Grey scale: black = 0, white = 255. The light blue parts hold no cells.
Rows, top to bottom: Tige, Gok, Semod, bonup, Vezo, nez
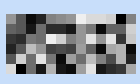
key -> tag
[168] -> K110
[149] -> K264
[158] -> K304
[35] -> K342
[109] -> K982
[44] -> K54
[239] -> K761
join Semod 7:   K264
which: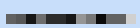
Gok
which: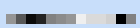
Tige

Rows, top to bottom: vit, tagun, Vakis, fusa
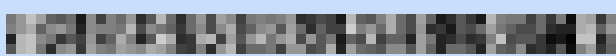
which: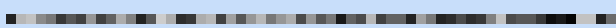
Vakis
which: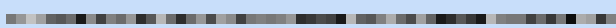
vit
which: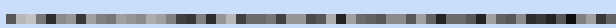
fusa
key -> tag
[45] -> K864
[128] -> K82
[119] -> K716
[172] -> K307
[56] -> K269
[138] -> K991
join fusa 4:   K864

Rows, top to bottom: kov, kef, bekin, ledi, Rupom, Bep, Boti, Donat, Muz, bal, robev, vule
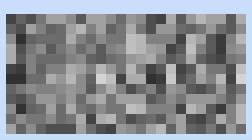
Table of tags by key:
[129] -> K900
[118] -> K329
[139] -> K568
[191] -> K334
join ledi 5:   K329
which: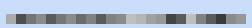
ledi
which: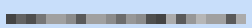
kov
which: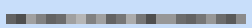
kef

